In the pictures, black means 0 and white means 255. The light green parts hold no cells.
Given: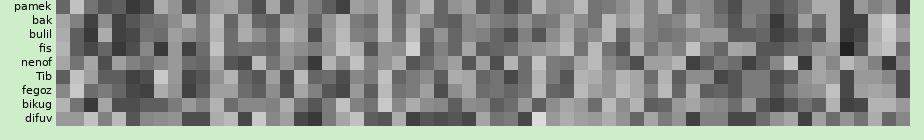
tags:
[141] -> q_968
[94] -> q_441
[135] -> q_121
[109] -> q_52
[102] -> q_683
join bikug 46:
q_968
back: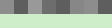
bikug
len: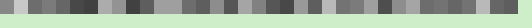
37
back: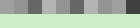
pamek
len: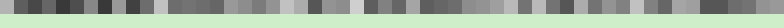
56
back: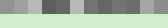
fegoz
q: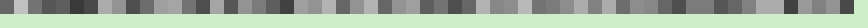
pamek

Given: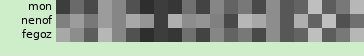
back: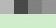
nenof
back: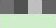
nenof
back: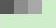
nenof
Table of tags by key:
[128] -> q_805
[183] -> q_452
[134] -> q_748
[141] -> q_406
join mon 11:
q_748
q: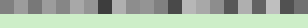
nenof
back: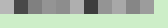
nenof

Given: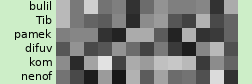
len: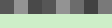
8
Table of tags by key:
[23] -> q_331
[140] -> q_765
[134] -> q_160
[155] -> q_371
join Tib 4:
q_160
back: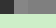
bulil
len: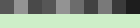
10
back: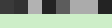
pamek
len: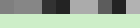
10

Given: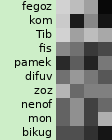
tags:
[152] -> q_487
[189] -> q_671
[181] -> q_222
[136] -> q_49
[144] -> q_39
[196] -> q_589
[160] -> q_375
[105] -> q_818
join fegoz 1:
q_671
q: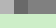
zoz
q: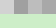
Tib
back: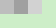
Tib
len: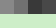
4
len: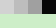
4

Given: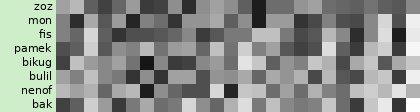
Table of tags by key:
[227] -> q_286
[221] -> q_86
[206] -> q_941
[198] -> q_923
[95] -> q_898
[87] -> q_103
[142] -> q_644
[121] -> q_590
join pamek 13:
q_941
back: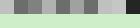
nenof
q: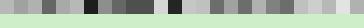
nenof
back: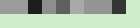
mon
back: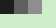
zoz
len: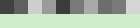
10

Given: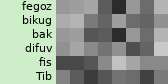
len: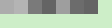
7
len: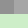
2
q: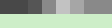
fis
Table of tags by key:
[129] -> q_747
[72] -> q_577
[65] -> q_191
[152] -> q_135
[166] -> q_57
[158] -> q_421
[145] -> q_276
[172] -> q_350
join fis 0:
q_577
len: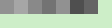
7
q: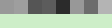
bak
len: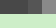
4

